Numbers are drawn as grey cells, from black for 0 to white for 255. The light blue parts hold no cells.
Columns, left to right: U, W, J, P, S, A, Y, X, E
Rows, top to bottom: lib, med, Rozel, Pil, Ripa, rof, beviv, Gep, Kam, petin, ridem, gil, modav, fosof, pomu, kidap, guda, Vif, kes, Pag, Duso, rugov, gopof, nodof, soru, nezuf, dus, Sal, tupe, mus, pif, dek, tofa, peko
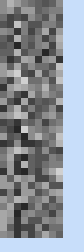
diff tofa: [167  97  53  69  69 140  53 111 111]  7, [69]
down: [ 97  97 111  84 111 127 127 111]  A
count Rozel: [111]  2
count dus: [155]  3

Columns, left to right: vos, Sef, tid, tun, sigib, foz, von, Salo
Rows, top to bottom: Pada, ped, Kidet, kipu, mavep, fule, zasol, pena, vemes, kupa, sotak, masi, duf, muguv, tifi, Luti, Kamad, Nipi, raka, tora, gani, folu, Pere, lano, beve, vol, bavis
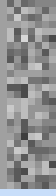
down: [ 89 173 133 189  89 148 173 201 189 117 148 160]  Sef
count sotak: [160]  5
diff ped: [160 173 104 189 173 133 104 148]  6, [148]

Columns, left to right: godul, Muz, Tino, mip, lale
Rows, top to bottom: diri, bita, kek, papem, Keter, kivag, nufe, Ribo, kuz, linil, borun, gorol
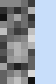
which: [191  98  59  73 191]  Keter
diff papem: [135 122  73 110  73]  3, [86]
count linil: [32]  1

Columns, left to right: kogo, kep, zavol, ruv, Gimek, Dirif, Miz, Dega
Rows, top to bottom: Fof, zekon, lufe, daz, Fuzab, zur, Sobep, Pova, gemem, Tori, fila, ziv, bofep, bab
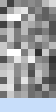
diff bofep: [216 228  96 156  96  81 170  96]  5, [110]
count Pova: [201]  3
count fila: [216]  1
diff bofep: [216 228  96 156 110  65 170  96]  6, [81]
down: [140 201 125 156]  Miz

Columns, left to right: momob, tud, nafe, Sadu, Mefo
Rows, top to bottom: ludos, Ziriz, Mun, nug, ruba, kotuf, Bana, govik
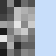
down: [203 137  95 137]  Sadu
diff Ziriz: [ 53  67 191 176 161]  2, [81]
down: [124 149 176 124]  tud

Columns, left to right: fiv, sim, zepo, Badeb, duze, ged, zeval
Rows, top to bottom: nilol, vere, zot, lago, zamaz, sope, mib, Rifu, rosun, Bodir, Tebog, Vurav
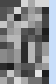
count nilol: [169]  1
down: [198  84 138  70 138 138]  fiv
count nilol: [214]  3
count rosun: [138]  1
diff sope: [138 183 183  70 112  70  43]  5, [97]
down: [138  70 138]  fiv
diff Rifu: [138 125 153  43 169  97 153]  5, [183]

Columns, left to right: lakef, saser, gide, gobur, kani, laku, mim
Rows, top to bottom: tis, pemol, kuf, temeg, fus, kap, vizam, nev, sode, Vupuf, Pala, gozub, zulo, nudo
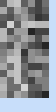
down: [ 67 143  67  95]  kani
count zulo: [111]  2

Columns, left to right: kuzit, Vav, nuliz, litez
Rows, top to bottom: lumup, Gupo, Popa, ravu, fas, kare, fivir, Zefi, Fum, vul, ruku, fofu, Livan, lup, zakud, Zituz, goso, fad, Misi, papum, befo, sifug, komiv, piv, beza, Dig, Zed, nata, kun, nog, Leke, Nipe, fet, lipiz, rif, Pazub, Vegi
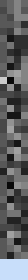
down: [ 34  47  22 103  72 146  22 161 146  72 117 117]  nuliz
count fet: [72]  2
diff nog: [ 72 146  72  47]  4, [59]

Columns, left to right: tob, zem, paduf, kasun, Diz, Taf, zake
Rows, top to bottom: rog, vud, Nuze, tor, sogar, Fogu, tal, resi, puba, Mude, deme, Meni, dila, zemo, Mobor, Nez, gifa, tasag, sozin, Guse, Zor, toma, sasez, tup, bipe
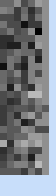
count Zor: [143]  3
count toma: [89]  0
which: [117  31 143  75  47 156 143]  dila
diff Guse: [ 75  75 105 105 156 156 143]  2, [89]
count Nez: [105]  0

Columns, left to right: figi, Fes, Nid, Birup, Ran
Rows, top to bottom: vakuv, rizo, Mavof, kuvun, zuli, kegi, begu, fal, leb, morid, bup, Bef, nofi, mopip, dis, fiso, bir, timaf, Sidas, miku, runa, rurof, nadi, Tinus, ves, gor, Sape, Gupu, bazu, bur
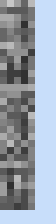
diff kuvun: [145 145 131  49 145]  2, [157]
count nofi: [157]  4
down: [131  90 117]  Fes
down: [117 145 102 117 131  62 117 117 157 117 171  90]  Ran
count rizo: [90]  3

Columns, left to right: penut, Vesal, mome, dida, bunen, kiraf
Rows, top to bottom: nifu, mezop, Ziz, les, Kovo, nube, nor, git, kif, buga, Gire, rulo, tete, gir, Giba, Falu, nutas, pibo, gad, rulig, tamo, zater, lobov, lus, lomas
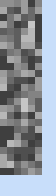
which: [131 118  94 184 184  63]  nube
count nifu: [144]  2
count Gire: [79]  1
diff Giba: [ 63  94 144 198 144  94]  5, [131]
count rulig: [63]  3
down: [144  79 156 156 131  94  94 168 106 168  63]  kiraf
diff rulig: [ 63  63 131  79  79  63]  3, [144]

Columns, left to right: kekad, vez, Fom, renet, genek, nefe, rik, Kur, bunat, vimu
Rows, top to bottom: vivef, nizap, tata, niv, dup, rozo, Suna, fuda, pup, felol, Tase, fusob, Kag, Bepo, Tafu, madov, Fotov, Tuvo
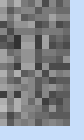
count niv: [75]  3
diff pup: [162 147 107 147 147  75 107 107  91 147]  6, [91]
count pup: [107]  3
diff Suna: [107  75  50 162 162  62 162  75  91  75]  1, [91]

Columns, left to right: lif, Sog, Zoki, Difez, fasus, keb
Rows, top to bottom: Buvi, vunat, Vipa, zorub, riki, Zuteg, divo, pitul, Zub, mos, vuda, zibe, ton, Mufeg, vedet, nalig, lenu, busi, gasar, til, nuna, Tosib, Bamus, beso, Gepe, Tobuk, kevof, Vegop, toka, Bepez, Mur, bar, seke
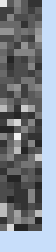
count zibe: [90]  2
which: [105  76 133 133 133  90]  pitul
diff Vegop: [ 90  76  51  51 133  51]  1, [76]
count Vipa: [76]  3
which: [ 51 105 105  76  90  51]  Gepe
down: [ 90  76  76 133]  lif

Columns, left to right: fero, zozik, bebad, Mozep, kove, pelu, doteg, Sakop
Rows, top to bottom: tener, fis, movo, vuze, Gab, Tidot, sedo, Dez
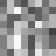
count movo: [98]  3
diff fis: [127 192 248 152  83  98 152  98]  7, [140]
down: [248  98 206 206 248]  bebad
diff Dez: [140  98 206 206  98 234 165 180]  4, [192]
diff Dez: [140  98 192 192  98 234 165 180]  3, [206]
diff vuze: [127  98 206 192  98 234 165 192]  8, [180]

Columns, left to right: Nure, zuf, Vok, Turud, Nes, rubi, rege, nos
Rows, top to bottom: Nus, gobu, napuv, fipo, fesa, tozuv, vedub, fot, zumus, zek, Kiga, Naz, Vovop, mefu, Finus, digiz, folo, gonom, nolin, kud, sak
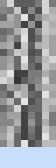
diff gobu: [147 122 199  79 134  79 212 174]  1, [134]
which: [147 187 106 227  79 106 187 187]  Finus
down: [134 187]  zuf
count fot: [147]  0
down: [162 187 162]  nos
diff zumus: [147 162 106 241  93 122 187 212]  4, [227]
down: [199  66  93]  Turud

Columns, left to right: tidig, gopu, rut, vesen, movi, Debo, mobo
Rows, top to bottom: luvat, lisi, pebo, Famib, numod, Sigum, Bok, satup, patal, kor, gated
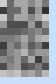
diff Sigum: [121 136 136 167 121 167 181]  2, [121]
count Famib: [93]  0
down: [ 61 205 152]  tidig
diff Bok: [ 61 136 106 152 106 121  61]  5, [93]

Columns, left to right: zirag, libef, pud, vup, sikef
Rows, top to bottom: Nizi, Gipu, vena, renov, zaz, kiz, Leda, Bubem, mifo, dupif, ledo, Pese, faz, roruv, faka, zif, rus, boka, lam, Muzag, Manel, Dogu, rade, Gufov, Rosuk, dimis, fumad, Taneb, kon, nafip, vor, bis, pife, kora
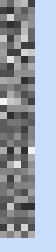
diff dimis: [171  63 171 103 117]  1, [158]
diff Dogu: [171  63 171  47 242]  2, [47]

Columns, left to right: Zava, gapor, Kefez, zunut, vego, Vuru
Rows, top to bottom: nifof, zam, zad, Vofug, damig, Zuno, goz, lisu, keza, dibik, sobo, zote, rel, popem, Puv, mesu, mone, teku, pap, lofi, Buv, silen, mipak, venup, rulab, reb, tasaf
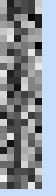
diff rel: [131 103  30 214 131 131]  3, [17]
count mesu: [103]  1
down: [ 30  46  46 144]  gapor
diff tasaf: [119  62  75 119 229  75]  2, [46]
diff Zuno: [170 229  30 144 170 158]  6, [170]
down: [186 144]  Vuru
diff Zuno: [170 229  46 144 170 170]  3, [30]

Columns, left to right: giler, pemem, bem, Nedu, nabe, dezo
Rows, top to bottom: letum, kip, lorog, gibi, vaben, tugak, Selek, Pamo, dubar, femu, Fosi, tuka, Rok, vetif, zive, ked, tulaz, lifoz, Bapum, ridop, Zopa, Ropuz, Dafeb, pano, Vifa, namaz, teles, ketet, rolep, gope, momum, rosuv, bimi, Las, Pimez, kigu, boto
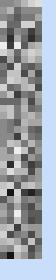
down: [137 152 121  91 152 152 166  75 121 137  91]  dezo
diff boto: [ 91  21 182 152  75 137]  5, [91]
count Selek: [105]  0
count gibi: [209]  3

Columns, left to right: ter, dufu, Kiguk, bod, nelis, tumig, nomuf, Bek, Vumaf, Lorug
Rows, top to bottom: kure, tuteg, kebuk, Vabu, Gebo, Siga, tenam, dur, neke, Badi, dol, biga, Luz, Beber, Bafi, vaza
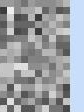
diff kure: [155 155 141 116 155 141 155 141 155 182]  7, [141]
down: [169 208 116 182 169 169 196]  dufu
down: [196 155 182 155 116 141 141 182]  Bek
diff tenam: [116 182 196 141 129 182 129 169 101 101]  8, [155]

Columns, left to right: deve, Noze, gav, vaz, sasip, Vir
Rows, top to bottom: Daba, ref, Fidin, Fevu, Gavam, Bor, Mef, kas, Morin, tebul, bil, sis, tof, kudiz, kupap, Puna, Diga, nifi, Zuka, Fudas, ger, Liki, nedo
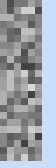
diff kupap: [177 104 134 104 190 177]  4, [92]
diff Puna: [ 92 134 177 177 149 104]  1, [104]

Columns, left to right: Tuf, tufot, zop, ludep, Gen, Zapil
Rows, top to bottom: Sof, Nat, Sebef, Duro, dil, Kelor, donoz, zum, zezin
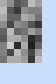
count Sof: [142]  1
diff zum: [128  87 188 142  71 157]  2, [71]
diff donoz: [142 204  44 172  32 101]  1, [128]
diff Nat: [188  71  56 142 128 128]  2, [87]
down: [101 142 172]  ludep
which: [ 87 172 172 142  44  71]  Kelor

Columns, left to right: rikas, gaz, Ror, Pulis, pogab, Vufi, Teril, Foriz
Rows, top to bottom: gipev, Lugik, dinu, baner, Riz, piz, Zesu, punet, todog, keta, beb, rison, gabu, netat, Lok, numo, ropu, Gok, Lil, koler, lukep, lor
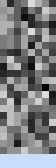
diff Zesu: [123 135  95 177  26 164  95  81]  4, [164]
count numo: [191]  3
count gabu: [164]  3

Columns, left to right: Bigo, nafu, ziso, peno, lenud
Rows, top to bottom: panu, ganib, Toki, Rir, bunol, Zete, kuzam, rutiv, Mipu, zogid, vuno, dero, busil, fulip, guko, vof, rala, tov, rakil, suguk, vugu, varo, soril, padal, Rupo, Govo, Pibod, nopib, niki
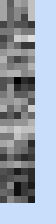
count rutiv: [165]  3
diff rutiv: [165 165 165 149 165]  1, [149]

